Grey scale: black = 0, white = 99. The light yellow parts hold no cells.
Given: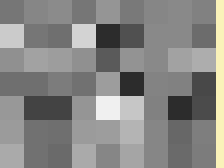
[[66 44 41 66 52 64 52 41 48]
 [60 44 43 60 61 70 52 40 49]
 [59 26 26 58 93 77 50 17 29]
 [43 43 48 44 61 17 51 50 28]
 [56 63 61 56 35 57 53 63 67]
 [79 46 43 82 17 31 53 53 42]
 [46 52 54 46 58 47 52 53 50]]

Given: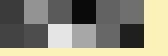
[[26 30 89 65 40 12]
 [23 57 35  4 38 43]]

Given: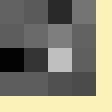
[[36 36 31 29]
 [ 1 20 74 37]
 [36 41 49 38]
 [38 35 16 45]]

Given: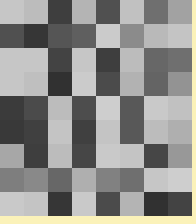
[[78 76 21 78 29 70 19 26]
 [49 53 40 68 50 43 77 80]
 [65 24 73 27 78 76 27 59]
 [22 25 76 25 76 34 73 68]
 [23 29 73 30 80 34 78 75]
 [77 74 19 79 29 69 39 57]
 [77 77 26 77 24 73 40 43]
 [31 21 33 37 79 54 72 76]
 [77 73 24 70 31 75 43 63]]

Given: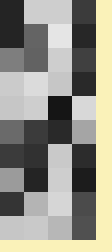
[[77 78 71 31]
 [20 70 83 29]
 [60 14 80 11]
 [23 19 78 17]
 [41 23 16 64]
 [77 80  8 84]
 [79 85 77 16]
 [49 38 80 25]
 [14 39 89 15]
 [14 80 80 23]]

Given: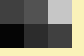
[[ 2 17 25]
 [25 32 77]]

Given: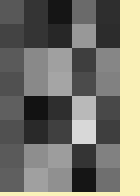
[[37 62 56  8 43]
 [35 55 61 20 50]
 [31 16 25 84 24]
 [37  7 18 72 28]
 [31 53 64 29 50]
 [35 53 62 24 52]
 [26 20 15 59 17]
 [34 20  8 41 18]]

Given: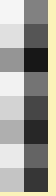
[[76 21]
 [91 39]
 [68 15]
 [82 27]
 [94 45]
 [58  9]
 [87 33]
 [95 50]]
